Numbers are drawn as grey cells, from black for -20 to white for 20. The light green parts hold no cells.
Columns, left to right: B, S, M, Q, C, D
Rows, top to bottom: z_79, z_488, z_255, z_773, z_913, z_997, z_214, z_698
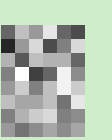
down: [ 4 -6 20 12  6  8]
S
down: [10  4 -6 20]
S
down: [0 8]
C

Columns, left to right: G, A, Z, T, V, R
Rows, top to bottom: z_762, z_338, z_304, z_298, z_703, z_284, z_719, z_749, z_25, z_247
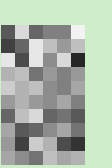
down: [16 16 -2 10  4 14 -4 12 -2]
Z
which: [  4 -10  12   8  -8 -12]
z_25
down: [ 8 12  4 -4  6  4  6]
G
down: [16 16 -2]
Z
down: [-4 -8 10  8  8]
A
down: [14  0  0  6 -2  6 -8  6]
V
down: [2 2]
T

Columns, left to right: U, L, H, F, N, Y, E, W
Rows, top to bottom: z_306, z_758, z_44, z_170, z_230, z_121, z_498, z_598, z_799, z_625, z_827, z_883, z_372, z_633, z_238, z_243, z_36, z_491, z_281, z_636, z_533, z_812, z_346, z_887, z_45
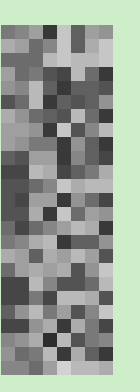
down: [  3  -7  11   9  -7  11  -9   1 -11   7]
W
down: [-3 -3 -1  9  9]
H
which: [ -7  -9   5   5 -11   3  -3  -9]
z_372
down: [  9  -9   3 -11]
W

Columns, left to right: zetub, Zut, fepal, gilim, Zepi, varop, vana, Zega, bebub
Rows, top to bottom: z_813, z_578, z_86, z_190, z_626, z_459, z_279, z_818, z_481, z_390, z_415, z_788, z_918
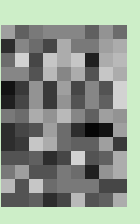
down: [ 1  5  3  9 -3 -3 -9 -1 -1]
Zepi
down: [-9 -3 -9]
Zut
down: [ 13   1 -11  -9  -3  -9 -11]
Zut
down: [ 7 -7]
fepal
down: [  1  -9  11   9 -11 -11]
gilim

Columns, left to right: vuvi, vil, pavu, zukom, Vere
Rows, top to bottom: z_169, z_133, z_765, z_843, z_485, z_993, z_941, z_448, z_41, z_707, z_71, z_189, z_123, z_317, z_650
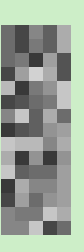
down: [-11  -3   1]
zukom
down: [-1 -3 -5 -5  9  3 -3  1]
pavu

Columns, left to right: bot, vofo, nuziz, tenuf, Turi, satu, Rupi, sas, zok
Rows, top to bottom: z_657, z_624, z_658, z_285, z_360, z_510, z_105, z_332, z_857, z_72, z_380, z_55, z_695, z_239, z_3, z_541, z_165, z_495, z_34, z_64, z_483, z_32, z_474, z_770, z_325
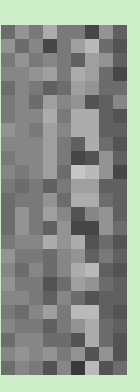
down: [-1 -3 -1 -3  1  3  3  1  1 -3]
Turi
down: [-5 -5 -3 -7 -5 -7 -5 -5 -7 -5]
zok
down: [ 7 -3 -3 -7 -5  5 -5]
tenuf
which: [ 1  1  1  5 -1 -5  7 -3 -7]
z_857
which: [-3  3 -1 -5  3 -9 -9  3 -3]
z_3
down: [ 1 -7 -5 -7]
zok
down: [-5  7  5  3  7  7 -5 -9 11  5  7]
satu

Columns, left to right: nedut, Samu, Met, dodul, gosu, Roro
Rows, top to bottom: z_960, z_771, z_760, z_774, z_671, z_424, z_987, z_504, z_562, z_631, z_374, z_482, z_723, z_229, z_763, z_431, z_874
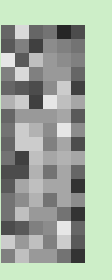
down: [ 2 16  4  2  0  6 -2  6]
dodul
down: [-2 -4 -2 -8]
nedut
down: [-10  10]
Met
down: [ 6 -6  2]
Roro
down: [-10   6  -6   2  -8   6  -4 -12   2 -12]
Roro
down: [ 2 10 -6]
Samu

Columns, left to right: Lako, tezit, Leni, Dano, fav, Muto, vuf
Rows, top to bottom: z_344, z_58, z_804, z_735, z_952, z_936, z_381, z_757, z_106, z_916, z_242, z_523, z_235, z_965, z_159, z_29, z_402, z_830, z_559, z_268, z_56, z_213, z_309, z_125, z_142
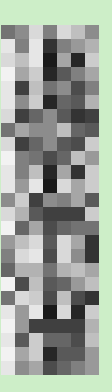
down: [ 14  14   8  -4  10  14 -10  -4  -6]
fav
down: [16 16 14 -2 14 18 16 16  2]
Lako
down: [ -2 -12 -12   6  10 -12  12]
vuf

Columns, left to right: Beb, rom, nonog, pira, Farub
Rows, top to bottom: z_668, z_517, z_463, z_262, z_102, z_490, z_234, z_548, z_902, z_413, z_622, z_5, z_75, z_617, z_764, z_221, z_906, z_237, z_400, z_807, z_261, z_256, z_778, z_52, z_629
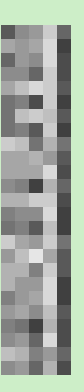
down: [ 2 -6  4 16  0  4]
nonog
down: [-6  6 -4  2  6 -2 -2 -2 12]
Beb
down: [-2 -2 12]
Beb
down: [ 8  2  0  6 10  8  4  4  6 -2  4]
rom
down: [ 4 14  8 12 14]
pira
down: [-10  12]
nonog

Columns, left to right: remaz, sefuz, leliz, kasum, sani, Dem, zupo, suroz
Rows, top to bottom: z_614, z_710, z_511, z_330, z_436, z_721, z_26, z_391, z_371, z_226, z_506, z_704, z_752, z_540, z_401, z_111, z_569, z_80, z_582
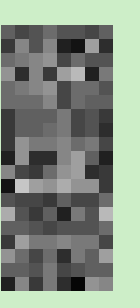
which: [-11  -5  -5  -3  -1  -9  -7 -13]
z_391
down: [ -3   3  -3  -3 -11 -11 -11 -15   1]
remaz
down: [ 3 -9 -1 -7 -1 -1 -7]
Dem
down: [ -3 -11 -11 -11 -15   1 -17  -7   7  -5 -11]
remaz

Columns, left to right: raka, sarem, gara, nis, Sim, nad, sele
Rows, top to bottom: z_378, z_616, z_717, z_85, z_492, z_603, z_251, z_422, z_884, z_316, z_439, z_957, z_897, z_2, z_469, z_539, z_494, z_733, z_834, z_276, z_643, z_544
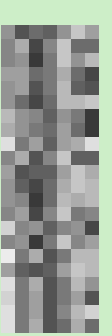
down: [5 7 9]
Sim
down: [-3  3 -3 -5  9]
nad
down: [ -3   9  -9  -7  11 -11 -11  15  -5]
sele

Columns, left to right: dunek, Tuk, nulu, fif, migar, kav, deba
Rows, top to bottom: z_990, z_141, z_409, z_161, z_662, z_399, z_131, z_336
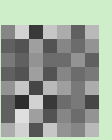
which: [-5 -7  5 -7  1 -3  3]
z_141
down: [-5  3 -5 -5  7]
dunek
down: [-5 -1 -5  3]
dunek
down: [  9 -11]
fif
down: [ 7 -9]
deba

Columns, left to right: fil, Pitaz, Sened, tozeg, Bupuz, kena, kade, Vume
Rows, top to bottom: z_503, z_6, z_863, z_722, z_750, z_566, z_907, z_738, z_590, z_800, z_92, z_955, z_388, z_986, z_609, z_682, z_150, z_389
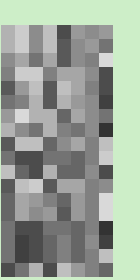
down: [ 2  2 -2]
Sened
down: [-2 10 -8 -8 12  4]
Sened
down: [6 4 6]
kena
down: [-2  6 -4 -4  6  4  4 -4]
kena

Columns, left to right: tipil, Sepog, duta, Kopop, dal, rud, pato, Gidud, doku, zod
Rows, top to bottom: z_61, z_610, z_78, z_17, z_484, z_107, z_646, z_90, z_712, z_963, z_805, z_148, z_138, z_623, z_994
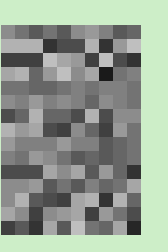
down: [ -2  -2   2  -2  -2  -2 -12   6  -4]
zod
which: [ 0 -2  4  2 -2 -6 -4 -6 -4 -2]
z_963
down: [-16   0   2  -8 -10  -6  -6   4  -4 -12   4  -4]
Gidud

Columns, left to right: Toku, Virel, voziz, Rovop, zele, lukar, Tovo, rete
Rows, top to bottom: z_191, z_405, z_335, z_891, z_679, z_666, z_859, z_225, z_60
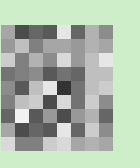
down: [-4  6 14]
Toku
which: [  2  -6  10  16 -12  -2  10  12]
z_679
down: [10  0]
Virel
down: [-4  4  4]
lukar

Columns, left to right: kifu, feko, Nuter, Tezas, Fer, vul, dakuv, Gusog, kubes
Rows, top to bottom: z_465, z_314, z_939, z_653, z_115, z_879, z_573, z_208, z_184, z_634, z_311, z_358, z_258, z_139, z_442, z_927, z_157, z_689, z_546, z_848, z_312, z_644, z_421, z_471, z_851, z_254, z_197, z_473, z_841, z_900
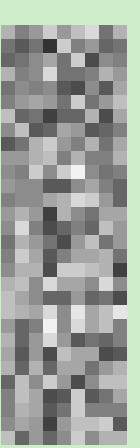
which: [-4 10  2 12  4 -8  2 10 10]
z_254
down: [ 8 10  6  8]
feko

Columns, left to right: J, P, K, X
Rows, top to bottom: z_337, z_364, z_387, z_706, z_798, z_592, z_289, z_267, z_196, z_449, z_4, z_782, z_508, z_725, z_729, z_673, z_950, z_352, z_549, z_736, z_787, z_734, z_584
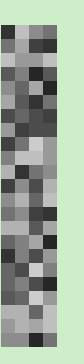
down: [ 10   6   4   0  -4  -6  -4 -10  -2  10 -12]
P
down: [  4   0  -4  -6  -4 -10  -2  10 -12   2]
P
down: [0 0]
P
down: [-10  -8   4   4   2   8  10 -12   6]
X
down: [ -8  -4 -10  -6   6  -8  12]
K

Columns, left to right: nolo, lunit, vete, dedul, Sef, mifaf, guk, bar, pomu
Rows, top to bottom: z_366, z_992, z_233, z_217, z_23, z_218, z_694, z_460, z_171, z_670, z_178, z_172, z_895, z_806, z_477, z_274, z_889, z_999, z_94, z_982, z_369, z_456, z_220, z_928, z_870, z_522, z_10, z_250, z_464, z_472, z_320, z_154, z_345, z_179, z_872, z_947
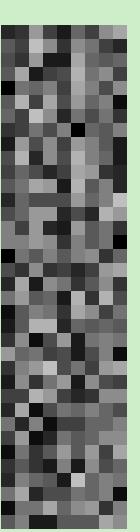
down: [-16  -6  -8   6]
dedul
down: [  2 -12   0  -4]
guk

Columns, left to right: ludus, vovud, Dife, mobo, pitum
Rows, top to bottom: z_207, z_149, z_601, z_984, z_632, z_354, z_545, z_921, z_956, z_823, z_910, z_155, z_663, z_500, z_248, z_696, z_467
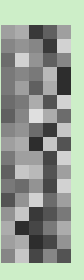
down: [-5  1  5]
ludus
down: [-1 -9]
mobo
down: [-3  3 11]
vovud
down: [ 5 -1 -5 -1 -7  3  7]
ludus
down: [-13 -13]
pitum
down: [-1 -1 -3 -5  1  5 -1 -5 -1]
ludus

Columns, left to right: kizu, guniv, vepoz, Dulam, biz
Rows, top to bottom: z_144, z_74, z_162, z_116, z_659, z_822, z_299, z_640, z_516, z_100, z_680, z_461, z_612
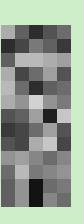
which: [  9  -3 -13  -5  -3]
z_659
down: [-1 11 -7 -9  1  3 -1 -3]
biz
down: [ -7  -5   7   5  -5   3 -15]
Dulam
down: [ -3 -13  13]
vepoz
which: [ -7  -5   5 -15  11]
z_299
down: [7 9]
kizu

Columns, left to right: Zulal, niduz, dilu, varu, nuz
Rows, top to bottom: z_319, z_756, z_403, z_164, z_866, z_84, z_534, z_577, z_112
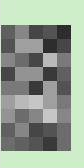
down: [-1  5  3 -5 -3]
Zulal
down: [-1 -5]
nuz
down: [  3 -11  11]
dilu
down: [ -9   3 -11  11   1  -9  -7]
dilu
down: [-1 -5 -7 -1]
nuz
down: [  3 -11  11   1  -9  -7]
dilu

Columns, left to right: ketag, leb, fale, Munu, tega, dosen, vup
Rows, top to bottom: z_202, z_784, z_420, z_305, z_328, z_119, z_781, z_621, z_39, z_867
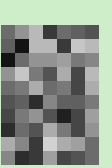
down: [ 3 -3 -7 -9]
ketag
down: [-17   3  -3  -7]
ketag
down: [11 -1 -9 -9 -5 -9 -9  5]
dosen
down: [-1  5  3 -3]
vup
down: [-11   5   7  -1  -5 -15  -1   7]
tega
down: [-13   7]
ketag
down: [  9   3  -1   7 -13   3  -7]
fale

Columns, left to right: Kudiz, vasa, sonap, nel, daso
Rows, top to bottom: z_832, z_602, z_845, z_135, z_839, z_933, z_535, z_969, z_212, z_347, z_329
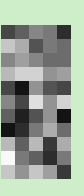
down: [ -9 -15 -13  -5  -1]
vasa
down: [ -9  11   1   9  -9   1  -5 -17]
Kudiz
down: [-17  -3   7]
daso
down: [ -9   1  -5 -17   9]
Kudiz
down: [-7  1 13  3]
sonap
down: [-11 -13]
nel
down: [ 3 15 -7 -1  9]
sonap

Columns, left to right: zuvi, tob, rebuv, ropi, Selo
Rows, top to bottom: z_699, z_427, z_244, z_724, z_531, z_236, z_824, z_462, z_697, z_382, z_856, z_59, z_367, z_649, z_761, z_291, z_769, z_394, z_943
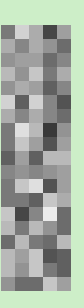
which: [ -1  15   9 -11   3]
z_462
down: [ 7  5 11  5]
rebuv
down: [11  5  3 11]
tob
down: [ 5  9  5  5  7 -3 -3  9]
Selo
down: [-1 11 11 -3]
rebuv
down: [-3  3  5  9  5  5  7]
Selo

